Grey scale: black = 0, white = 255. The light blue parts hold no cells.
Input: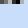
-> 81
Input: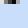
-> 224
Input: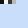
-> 17
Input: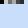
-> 4
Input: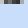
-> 196
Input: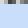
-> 216
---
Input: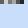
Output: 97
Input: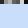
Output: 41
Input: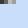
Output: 57
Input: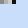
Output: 139
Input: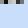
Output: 145
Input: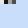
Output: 231
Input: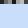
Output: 36
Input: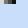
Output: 217
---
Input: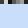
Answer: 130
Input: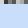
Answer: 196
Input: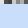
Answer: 134
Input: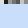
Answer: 87
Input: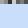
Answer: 94
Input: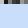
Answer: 48
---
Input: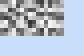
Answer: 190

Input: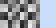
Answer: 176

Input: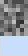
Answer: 119

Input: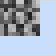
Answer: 198

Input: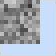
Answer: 122

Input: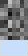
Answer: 121

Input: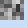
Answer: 108

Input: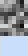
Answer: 197

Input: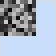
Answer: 57
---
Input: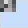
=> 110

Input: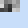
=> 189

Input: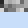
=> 39

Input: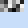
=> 105

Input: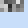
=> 181

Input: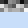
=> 56
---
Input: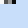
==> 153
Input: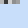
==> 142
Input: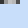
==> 183
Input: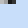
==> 25
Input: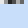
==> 172
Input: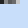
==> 106
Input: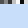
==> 12
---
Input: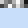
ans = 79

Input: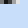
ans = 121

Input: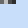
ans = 105

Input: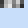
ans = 73

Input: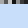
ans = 59

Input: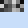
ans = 38

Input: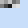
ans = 109

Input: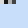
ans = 178
